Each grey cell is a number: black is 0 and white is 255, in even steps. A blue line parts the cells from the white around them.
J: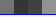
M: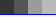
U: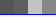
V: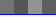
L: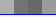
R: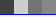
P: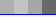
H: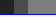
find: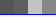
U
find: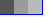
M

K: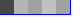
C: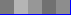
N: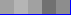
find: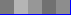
C
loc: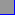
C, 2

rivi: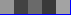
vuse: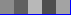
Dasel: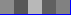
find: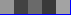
rivi
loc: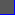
Dasel, 1

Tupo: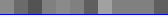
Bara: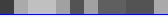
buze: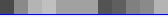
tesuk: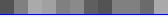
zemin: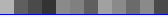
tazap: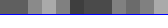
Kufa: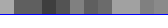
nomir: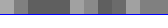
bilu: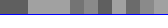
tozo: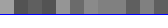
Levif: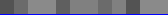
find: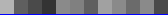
zemin
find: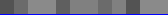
Levif
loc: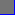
bilu, 5
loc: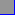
tozo, 4

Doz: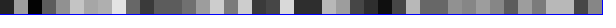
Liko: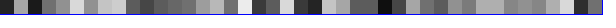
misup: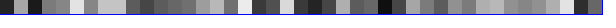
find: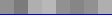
misup
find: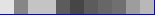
misup
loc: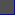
misup, 19
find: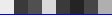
misup

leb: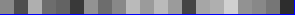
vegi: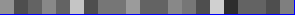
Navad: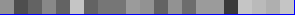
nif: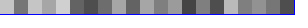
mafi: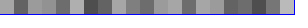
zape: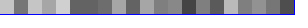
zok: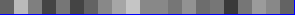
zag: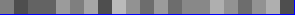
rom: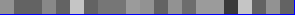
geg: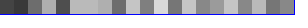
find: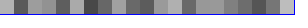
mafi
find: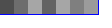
nif
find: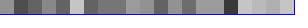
Navad
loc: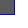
zape, 15
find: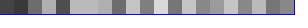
geg

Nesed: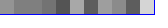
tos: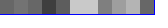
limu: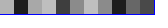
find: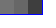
tos
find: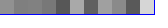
Nesed
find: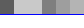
tos
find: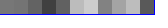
tos
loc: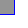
Nesed, 0
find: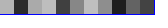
limu

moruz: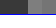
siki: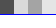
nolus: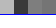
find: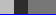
nolus
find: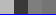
nolus
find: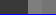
moruz
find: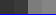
moruz

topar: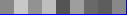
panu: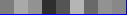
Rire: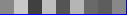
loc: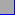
panu, 1
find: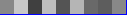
Rire
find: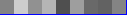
topar

